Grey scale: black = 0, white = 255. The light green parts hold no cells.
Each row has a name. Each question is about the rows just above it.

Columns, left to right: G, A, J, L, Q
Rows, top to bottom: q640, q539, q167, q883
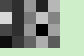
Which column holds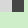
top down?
G
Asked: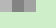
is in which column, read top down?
Q
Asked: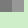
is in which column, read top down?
J
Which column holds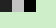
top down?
L

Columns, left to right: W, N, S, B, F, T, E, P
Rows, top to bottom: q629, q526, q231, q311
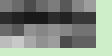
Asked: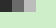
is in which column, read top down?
W
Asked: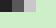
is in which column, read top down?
N
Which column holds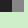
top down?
T

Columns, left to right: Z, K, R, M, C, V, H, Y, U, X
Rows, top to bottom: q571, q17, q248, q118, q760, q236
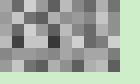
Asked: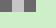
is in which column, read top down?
K
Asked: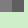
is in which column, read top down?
X
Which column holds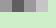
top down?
M
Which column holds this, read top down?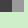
K
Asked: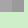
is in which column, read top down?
Z
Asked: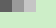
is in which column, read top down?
M
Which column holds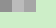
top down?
V

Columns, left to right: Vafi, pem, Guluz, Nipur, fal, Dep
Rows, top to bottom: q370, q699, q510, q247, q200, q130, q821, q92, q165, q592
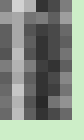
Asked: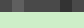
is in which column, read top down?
fal
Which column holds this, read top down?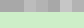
pem

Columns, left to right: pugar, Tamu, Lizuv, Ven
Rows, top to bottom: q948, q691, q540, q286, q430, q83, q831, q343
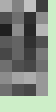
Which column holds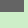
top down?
Tamu
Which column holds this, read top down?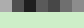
pugar
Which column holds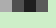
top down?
pugar
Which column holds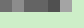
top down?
Tamu

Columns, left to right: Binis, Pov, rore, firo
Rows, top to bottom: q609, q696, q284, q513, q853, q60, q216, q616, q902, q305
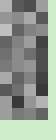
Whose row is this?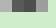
q609
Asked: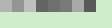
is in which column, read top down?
Binis
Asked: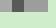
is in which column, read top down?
Binis
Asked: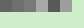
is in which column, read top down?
Binis

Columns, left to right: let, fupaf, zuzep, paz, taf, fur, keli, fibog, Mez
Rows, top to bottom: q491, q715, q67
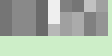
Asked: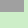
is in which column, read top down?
fur
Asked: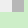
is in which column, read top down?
taf
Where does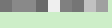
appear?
q491

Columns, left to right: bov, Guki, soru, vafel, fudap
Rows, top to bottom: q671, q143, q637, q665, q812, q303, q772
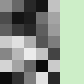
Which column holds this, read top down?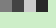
fudap
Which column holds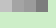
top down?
fudap

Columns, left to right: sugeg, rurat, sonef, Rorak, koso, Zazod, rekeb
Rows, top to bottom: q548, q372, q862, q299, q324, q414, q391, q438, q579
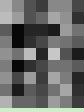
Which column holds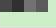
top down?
rekeb
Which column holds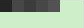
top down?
Rorak
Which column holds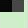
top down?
rurat

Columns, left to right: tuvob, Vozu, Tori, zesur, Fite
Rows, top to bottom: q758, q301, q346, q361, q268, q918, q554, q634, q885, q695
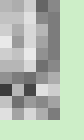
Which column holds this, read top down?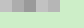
Vozu
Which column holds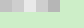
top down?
tuvob
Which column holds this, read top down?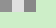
zesur

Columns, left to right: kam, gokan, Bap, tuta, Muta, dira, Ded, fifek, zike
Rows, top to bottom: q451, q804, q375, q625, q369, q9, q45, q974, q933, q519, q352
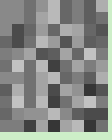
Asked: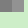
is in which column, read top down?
Ded
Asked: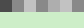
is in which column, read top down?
gokan
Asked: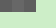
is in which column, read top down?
fifek

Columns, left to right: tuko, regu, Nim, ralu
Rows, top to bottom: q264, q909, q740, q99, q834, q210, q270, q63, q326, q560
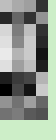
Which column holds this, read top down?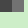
regu
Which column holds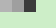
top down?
regu

